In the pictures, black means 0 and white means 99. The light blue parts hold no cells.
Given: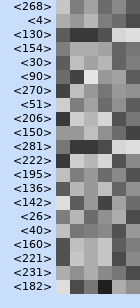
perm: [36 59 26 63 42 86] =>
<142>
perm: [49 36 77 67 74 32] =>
<160>
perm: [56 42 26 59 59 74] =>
<150>
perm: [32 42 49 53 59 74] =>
<195>
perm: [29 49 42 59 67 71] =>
<4>

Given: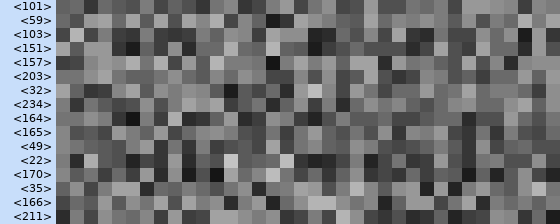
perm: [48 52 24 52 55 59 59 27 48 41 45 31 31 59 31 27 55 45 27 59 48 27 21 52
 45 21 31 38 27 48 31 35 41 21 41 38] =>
<101>
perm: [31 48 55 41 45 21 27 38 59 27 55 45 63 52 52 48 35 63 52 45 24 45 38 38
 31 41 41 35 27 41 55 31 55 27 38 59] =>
<203>
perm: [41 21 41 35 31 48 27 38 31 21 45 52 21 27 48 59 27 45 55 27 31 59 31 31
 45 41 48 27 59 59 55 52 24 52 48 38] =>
<101>
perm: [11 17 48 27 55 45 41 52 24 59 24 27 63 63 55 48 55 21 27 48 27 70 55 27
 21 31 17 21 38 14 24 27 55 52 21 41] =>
<211>
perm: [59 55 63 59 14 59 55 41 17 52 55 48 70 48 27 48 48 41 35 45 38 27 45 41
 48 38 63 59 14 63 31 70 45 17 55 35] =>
<166>
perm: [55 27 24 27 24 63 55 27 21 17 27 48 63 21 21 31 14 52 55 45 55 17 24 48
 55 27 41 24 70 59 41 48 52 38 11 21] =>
<103>

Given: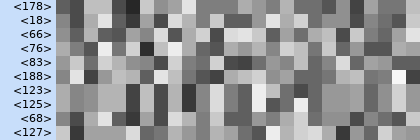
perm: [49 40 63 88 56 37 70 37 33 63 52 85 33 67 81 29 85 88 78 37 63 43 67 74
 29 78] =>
<66>
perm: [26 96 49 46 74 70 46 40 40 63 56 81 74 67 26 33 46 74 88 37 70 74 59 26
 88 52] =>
<188>

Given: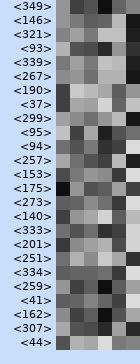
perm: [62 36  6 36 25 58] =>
<259>
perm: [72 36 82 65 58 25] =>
<140>
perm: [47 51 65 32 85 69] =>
<44>
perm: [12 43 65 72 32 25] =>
<257>

